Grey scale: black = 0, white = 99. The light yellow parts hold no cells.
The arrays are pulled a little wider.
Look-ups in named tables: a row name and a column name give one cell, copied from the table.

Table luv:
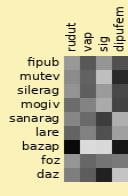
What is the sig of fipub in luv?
58
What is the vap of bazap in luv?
85
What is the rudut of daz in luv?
49
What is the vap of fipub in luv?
34
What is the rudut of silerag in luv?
57
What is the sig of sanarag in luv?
24
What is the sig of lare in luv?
31
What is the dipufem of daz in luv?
76
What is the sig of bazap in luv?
84
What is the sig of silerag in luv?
60

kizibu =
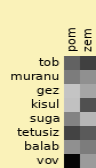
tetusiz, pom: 26
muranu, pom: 48
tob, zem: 25
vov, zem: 60
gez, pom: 76
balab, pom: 56
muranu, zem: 56
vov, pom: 2
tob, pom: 38
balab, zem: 48
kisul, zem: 31
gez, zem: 64
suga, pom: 51
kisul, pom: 75
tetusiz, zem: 35
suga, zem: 71
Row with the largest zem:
suga

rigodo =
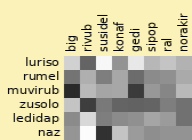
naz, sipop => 55
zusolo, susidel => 47
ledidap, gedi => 56
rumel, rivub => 68
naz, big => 58
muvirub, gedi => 23
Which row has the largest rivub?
naz

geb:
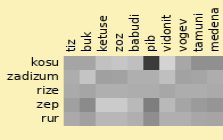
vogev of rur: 68
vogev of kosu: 65
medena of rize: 66
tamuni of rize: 67
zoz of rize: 68
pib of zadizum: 68
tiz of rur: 66
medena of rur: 64
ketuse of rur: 71
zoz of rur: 71
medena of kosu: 56
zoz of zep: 79
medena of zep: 58
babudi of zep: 72
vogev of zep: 64
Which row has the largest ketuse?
zep

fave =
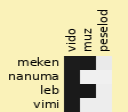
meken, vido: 11
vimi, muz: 92
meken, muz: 10
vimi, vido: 10
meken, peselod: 91
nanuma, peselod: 93
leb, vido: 10
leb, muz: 9
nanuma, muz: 93
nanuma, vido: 10
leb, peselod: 92
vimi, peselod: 92

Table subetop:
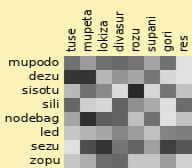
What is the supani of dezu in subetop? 46
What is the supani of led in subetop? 75
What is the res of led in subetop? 48
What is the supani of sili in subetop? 66
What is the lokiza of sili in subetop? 83
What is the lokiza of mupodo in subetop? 44
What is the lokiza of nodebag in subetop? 37
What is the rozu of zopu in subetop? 77
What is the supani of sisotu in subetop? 83
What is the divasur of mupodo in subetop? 41
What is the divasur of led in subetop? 52
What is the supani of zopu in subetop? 77
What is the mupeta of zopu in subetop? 67
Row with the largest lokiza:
sili

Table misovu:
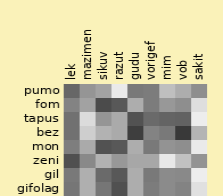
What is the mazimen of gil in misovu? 68
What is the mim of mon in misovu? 57
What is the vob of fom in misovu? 55
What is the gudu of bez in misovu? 24
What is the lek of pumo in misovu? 40
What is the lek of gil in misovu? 47
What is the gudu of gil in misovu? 67
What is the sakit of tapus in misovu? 92
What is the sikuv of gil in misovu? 41
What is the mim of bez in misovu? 47
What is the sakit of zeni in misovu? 57
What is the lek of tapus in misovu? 44
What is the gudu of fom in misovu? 67
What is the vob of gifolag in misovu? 51
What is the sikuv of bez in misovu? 69
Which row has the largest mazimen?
tapus

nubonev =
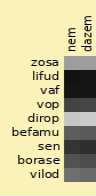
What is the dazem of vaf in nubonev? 8
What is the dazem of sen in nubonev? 18
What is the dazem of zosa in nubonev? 61
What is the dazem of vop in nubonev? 27
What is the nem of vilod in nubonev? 43
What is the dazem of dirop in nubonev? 79
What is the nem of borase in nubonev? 32
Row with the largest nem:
dirop

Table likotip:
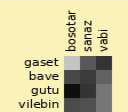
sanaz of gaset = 34
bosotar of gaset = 76
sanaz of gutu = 20
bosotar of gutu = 6
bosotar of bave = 28
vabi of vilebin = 46
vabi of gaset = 20
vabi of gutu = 46
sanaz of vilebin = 31

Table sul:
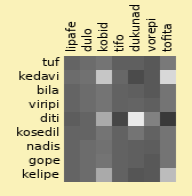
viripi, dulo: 42
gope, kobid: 45
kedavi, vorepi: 34
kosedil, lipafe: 39
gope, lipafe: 39
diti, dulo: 39
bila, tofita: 45
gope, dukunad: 37
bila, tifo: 38
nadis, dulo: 42
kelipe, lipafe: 39
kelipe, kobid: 66
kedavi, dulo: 44

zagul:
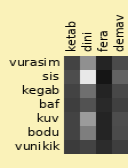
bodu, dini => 49
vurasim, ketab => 26
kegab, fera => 14
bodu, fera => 14
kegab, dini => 43
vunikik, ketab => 23
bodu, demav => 29
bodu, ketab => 26
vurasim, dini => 56

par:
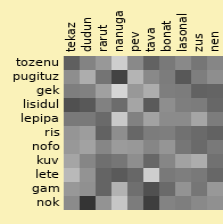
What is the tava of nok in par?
24
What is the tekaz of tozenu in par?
37
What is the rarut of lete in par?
39
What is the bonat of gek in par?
49
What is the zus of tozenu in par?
46
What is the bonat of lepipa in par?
54
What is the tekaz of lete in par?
72
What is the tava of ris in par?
48
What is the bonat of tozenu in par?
47
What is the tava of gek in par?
67
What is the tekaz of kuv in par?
64
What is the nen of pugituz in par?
55
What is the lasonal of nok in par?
49
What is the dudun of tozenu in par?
51
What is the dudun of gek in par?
50
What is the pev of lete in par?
40
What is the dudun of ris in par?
61
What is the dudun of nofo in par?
63
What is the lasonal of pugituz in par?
34
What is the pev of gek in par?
59
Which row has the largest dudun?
pugituz

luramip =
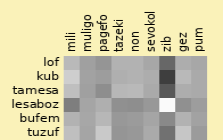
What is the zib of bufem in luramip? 53
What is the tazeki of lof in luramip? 69
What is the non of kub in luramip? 69
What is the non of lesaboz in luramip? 55
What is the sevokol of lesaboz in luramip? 59
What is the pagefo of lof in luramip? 58
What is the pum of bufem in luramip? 63
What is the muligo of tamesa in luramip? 62
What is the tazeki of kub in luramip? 68
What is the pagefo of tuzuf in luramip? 78
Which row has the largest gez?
tuzuf

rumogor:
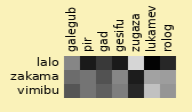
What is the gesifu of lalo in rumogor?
10
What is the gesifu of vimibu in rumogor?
49
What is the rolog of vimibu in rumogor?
58
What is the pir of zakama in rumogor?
45
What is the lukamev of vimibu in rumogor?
75
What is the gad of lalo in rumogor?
22
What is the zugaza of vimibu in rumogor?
15
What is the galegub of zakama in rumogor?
42
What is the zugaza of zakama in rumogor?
11
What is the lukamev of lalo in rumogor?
1
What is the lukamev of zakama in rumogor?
63
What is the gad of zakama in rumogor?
32
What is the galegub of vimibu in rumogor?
33
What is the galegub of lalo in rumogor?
52
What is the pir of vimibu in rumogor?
45
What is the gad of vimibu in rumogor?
37
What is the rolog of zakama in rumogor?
61

